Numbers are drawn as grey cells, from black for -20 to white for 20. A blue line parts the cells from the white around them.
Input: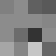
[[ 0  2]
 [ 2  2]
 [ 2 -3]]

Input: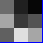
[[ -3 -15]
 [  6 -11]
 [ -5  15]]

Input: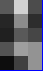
[[ -6  13]
 [-14   2]
 [-15  -6]]

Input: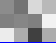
[[ 2 -2]
 [ 0  1]
 [17  7]]

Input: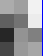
[[  7   5]
 [ -5  -2]
 [-14   3]]

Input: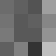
[[-3 -5]
 [-2 -6]
 [-1 -6]]

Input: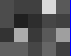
[[ -8 -10]
 [ -8 -15]
 [-12   7]]
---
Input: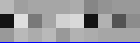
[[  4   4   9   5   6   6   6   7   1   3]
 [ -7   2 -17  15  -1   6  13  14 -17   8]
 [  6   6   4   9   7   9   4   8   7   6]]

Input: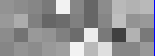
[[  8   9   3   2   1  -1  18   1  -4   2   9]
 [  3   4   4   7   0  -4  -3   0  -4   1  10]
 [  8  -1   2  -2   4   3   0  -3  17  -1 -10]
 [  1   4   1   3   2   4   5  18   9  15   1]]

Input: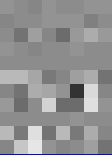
[[  3   3   3   2   1   3   2   2]
 [  0   2   1   2   2   3   3   3]
 [  7   4   2  -2   5   1  -3   4]
 [  2   2   3   2   1   2   2   3]
 [  2   2   2   2   2   2   2   2]
 [  7  -2   9   9   6  -1   1   5]
 [ 14   1   1  -2   7   6   3 -12]
 [ 15   3   4  -3   2  13  -3  -3]
 [  2   2   2   2   2   2   2   3]
 [  7   1   9  -1  15  -2   9  -1]
 [  5  -2   1  11  16   3   1   2]]

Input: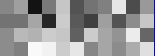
[[ -8   4   1   5 -17  -1  11  -7  -2   0  16]
 [  2  11  -2  -2   6 -14  12  -6 -10   5  -7]
 [ 17  -4   2   9   8  12  11  -5  12   6   3]
 [  7  15   2   0  19  18  12  16   1   6   2]]

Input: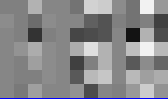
[[ 18   4   0   0   8   1   1  -2  13  12   2  -2]
 [  0 -10   2   0  -3   2   1   1  -5  -7   0  -2]
 [  8  -8   1   0 -12   0   1  -9  -8  -7   1 -17]
 [ 18   9   1   3   7   2   1   7  15   8   1  10]
 [  2  -4   1   0   5   2   1 -10   0   8   1  -6]
 [  5   7   1   0   0   2   1  -6   9  11   1   9]
 [ 12   3   1  -1   5   1   1   3  -8   1   0   4]]

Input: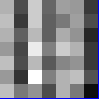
[[  4 -11   8  -8  12  -4   5]
 [  5  -8  10 -11  12  -5  -1]
 [  3 -14   8  -5   9  -5   7]
 [  8 -11   4  -9  17   0  12]
 [  3 -11  10  -8   9  -6   1]
 [ 10  -7   4 -12  20   0   8]
 [ -1 -18  10  -1   3  -8   8]]
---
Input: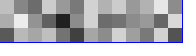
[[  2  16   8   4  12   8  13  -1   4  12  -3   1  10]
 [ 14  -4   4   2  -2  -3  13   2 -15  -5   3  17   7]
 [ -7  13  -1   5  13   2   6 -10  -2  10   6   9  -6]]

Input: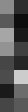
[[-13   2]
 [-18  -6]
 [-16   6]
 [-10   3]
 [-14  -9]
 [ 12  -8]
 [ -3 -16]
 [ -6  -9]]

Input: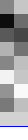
[[ 11   1]
 [ -3 -18]
 [ -9  -6]
 [ -2   8]
 [ 10   1]
 [ 11  18]
 [ 19   3]
 [ 10  -1]
 [ 13  13]]

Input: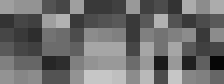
[[  7   2   7 -12  -8 -10   4 -10 -11 -11   5  -9  -7   3   3   5]
 [ -6  -8 -11  -7   8  -6 -11  -6  -7  -8 -11   8   5 -10  -9 -12]
 [  2 -11   2   0  -2   0 -11   0   1   2  -8  -3  -2 -13 -11  -9]
 [ -9 -10  -6   6  -2   6  -9   6   6   6  -5  -3  -3 -10  -9  -6]
 [-19  -5 -15   4 -16   4  -3   4   4   3   0 -13 -14  -4  -4   0]
 [ -4   0   1  11  -8   9   2  10  11  11   3  -7  -7   2   1   3]]

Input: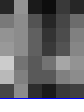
[[-14 -11 -18 -16   3 -14]
 [ -3  -9 -14  -7   2  -1]
 [  0  -8 -12  -5   2   3]
 [  1  -7 -11  -5   2   4]
 [  3   6  -2  -6  -2  12]
 [  2   0  -6  -6   0   9]
 [-10 -11 -16 -13   2  -9]]

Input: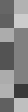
[[  8  -4]
 [ 12  -5]
 [  0   7]
 [  0  -7]
 [  0  -7]
 [  0   7]
 [-11   8]
 [ 10  -5]]
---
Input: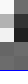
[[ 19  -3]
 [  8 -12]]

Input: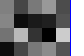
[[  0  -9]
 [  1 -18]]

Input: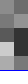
[[ 2 -3]
 [-1  3]]

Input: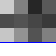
[[12  0]
 [-8 -7]]

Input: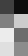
[[-10 -18]
 [  0  12]]

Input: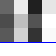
[[-4 17]
 [-8 10]]
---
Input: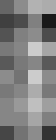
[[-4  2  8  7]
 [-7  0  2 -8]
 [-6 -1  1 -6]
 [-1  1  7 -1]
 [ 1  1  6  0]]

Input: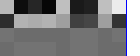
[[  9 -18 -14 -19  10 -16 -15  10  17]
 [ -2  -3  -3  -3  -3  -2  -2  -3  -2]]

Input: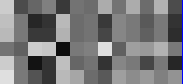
[[ 12  -8  -4   0 -11  -2  -3   7  -2   7  -3   8  -8]
 [  9  -1 -11 -11   8  -3  -2  -9   1  -1  -5  -1 -13]
 [ 12  -1 -17 -12  10  -4  -2 -12   1  -1  -9  -1 -14]]

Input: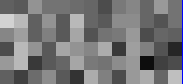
[[ -5  -6   3  -2  -2  -3  -4  -8  -1   1  -4   4  -2]
 [  1   5  -5   0  -6   6  -7  -2  -1   4  -8  -4  -5]
 [  4   9 -11  -6  -4   6  -1  -2   2   4 -18 -10  -8]]

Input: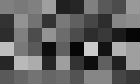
[[  0  -1   0   5 -15 -14   0  -6  -8   4]
 [-13   0  -8   3  -3  -8 -13 -11 -16 -19]
 [-14   9   7 -14   5 -12 -18  -5 -15   5]]

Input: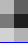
[[ 9 -5]
 [13  8]]

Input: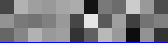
[[ -9   8   5   4   6   7 -17  -1  -3  12   4  -8]
 [ -4   1   8   4   5 -12  -5   9   4 -18   3 -12]]

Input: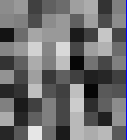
[[  2   4 -10  -5  -3   5   7 -12   0]
 [-17  -3   6   4   4 -16 -10  11  -9]
 [-12  -5   7   0  10 -19  -2  -9   0]
 [-14 -12  10  -7 -10  10 -19  -6  -7]
 [  7 -14  -5   0  -9   9  -8 -15   3]]
